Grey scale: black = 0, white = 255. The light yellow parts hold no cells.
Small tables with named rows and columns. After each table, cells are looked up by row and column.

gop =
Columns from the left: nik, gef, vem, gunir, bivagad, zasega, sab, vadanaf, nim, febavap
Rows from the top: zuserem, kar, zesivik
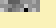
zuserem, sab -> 146
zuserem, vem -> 92
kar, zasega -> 119
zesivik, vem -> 96
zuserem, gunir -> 95
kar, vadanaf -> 150
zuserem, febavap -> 135
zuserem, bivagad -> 97
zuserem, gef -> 179
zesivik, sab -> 5
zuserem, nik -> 163
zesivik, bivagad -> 137
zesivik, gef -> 149
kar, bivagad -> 128
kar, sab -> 203
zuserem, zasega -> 143
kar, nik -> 144

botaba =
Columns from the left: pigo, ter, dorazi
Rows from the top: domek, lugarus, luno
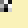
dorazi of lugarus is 251
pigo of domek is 118
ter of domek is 242
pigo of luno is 120
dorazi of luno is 207
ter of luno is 2
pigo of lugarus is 181
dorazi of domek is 21
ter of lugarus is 57
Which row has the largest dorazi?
lugarus

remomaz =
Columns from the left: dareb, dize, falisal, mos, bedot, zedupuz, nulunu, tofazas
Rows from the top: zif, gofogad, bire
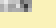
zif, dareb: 209
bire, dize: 201
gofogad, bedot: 222
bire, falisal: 166
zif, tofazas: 147
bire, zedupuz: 168
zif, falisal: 197
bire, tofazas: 184
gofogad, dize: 205
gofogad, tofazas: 156
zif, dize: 232
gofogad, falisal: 159
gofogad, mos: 159

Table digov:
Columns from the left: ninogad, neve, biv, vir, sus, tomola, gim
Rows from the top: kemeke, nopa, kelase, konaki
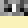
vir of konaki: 121
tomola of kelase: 14
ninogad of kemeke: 177
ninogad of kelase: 169
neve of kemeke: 73
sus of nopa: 98
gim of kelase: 88
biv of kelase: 3
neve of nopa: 126
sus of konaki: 123
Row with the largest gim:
nopa

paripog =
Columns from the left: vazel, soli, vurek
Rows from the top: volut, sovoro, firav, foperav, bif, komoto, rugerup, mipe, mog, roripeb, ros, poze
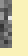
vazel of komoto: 91
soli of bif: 72
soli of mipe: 92
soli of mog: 141
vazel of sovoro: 144
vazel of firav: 92
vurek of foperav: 111
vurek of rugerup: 102
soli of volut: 103
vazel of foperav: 151
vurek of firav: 102
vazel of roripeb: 84
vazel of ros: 109
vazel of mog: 95
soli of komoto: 99
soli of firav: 73
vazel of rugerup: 53
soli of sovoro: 114
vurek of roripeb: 128
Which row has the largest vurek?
bif

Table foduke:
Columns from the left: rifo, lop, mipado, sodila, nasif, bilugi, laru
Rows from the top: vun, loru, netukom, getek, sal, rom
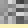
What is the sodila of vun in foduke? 189
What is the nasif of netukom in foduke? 81
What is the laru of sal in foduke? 142
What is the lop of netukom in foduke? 144
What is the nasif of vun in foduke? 75
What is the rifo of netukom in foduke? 150
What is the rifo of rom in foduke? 171
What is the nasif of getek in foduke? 220
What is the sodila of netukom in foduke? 162
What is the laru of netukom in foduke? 109
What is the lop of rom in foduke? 143

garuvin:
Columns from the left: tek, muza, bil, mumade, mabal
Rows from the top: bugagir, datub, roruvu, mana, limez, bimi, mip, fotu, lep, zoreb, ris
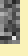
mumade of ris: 130
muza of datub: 67
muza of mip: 93
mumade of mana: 73
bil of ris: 112
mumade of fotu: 68
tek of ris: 101
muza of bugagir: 80
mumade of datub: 95
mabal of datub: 146
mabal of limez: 88
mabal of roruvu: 86
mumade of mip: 66
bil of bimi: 61
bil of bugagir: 112
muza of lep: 139
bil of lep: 146

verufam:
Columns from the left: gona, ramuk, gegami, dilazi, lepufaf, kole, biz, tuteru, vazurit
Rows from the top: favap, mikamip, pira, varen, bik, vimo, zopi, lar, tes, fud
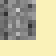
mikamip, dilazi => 119
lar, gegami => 133
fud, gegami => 151
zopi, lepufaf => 163
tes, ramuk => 68
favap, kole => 139
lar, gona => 100
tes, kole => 138
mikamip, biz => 125
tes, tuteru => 84
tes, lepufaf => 182
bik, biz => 124
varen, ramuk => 49
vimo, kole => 118
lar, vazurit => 120
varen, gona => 99
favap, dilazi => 148
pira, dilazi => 142
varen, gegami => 143

